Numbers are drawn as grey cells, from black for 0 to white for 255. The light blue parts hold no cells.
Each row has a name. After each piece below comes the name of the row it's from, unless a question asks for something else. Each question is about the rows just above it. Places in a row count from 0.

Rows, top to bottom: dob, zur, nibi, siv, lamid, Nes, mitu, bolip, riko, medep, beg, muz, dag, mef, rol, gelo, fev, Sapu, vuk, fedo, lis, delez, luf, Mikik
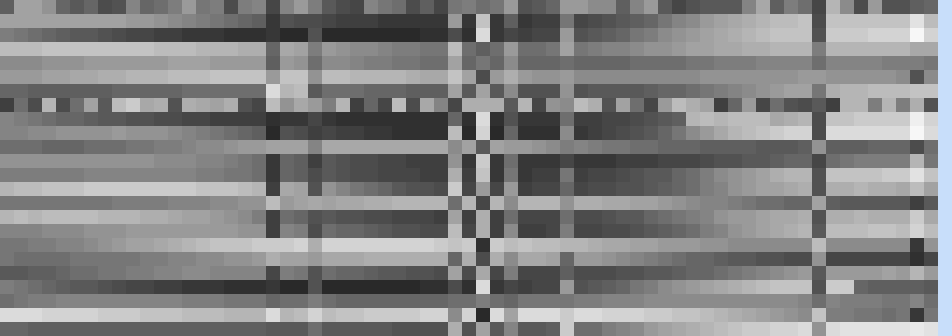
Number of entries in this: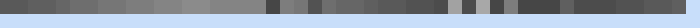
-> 49
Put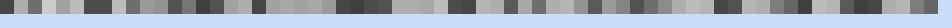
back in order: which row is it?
gelo
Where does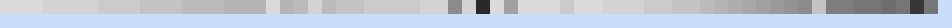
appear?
luf
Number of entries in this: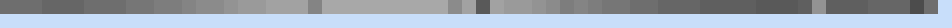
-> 67
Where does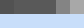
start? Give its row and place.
dob, 49
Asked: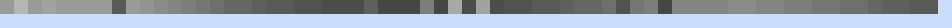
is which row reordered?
fedo
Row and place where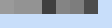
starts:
fev, 16

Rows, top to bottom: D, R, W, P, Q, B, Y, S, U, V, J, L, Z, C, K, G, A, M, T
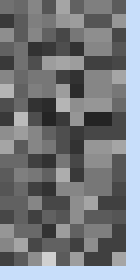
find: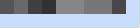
C
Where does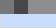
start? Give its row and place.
L, 4
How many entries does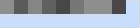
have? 9
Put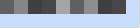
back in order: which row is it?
K
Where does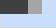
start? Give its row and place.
T, 6
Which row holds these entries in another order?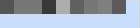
Z

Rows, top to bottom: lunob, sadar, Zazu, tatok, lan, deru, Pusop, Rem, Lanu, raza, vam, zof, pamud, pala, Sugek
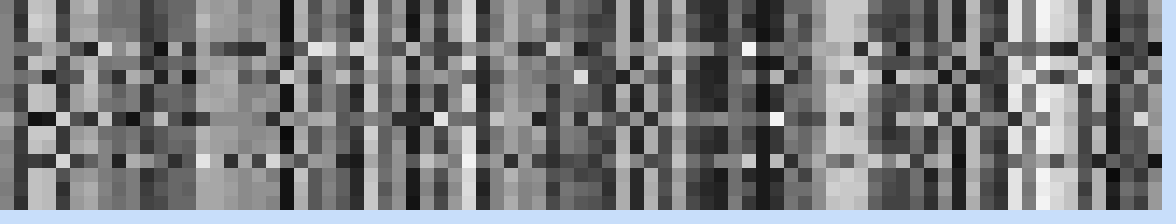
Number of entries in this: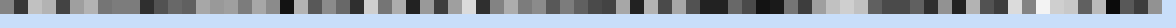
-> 83
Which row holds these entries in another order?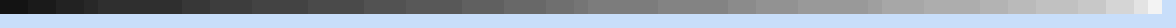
Sugek
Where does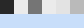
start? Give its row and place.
Pusop, 71
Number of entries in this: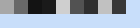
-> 9
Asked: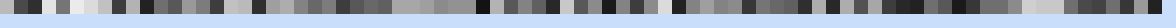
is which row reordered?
pala
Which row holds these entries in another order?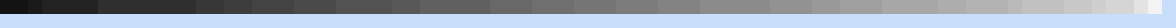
Rem
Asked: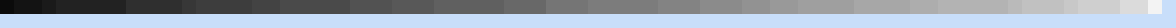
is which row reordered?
lan

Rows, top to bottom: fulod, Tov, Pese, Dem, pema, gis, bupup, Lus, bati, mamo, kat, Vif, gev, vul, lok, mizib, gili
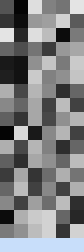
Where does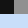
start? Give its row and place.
pema, 1
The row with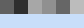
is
Vif
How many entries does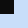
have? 1
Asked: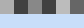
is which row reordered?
vul
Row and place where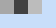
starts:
Lus, 2

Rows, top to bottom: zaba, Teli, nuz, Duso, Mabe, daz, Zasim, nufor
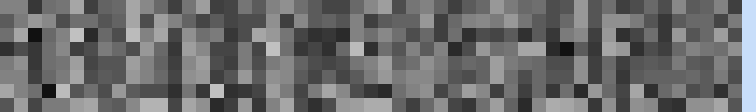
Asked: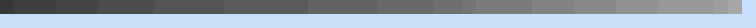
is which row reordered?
daz
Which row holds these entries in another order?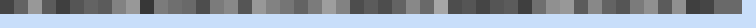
daz
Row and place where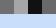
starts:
nuz, 0
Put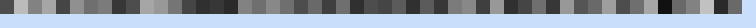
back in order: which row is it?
nuz
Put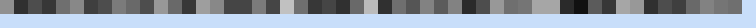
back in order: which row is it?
Duso

